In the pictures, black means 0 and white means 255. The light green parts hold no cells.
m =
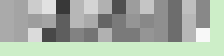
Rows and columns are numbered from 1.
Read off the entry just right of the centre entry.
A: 122
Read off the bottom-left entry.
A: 170
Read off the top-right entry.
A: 136
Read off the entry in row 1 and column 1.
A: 170
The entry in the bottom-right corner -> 248
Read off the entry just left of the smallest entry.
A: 225
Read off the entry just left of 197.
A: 157
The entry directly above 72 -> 164
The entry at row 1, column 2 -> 164
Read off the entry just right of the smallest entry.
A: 183
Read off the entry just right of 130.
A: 116
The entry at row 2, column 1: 170
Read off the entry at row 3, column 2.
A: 164

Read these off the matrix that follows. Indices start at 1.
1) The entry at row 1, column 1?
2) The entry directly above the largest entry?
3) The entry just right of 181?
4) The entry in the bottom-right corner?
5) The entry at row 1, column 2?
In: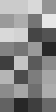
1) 203
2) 147
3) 76
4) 105
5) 203

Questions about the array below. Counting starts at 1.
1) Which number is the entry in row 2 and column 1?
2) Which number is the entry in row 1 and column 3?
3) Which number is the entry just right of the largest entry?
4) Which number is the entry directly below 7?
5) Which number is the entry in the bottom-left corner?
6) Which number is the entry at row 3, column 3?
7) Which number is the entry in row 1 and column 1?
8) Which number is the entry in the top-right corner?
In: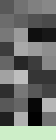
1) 108
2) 128
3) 53
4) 1
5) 31
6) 15
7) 88
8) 136

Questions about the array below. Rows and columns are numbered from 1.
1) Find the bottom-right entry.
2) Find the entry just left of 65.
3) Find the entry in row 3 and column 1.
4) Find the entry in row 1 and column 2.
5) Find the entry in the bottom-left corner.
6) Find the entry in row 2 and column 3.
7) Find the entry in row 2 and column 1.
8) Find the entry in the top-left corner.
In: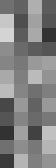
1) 147
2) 161
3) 212
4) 98
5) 58
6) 161
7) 199
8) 112

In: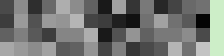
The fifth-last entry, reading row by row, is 74
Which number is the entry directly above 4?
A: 113
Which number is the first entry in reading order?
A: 74
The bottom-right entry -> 195
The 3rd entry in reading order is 46
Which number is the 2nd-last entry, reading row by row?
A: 113
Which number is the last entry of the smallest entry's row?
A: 4
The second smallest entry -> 17
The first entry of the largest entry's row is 168
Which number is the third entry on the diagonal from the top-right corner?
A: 121
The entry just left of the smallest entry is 89
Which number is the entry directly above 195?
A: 74
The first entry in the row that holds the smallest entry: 61
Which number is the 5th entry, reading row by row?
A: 174

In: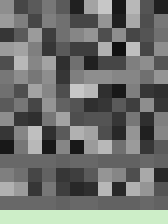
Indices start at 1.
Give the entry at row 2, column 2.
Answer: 127
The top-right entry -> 32
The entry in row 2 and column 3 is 70
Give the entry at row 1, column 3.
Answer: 90
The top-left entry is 142
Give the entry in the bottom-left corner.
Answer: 104
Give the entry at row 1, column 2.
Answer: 70
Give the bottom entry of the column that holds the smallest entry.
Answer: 98
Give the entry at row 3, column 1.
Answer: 54
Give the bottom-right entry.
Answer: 98
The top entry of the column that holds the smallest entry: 24
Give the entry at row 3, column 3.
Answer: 155
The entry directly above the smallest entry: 142
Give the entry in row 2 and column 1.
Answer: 155
